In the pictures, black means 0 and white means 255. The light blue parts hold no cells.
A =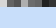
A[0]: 214
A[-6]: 83
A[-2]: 32

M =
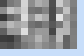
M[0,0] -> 75
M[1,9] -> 194
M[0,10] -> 128
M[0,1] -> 121
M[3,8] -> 119
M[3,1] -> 185
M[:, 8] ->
[203, 134, 228, 119, 185, 190, 159]
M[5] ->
[61, 58, 87, 138, 144, 179, 151, 119, 190, 98, 128]
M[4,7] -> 71
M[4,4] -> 134
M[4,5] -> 155
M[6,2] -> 95
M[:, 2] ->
[134, 178, 123, 167, 154, 87, 95]
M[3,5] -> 105
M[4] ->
[97, 152, 154, 222, 134, 155, 153, 71, 185, 181, 126]
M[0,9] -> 161
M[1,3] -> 207
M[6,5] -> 156
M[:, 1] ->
[121, 197, 101, 185, 152, 58, 77]
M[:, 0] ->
[75, 141, 54, 145, 97, 61, 84]

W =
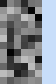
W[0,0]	27
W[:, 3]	[42, 85, 192, 107, 140, 68, 64, 155, 189, 36, 55, 123]
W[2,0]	168
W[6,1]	68
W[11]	[130, 89, 110, 123, 143, 134]
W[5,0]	191
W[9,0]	104
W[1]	[148, 187, 156, 85, 7, 168]
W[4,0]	157
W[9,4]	189
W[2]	[168, 121, 111, 192, 167, 7]
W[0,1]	134
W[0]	[27, 134, 107, 42, 114, 120]
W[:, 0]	[27, 148, 168, 118, 157, 191, 102, 150, 150, 104, 188, 130]
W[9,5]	124
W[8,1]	50
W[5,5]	55
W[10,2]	26

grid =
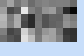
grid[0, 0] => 137
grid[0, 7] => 125
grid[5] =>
[108, 85, 72, 223, 190, 123, 168, 161, 130, 63, 49]
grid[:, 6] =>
[132, 147, 83, 83, 150, 168]
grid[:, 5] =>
[125, 112, 115, 119, 116, 123]
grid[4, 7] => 162
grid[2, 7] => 100
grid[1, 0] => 159
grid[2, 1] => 125
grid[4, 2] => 82
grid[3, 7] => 98
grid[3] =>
[176, 131, 173, 72, 42, 119, 83, 98, 104, 146, 131]
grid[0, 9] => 126
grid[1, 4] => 129
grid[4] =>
[128, 69, 82, 210, 159, 116, 150, 162, 116, 54, 47]
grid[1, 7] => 156
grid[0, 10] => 105
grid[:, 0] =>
[137, 159, 183, 176, 128, 108]

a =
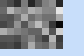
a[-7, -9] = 92
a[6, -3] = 101
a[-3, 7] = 84
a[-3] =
[173, 146, 129, 117, 100, 100, 178, 84, 207]
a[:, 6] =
[128, 135, 113, 132, 178, 64, 101]
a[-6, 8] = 229
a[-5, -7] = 111
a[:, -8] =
[74, 181, 83, 86, 146, 86, 75]
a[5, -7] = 77
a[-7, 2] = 46
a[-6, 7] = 133
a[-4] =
[70, 86, 146, 85, 141, 188, 132, 56, 8]
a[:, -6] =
[123, 133, 172, 85, 117, 109, 99]
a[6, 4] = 170
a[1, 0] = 106
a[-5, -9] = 88

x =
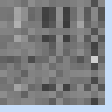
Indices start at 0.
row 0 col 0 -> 130
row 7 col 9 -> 103
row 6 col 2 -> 126
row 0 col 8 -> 122
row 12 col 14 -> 85
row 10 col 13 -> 122
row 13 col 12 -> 138
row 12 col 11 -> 140
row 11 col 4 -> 133
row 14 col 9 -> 109
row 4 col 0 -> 131
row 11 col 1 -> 128
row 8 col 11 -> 84
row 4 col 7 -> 119
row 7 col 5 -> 126
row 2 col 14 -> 85
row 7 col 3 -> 125
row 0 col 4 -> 141
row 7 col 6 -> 115
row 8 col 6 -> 107
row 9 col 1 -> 128
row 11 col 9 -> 128
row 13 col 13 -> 121
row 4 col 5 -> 127
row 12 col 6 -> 64
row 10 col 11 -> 135
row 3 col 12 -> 103
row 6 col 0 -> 115
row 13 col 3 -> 99
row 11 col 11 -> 115
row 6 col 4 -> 133
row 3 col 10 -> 124
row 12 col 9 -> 63
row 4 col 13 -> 82
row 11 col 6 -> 134
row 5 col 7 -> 78
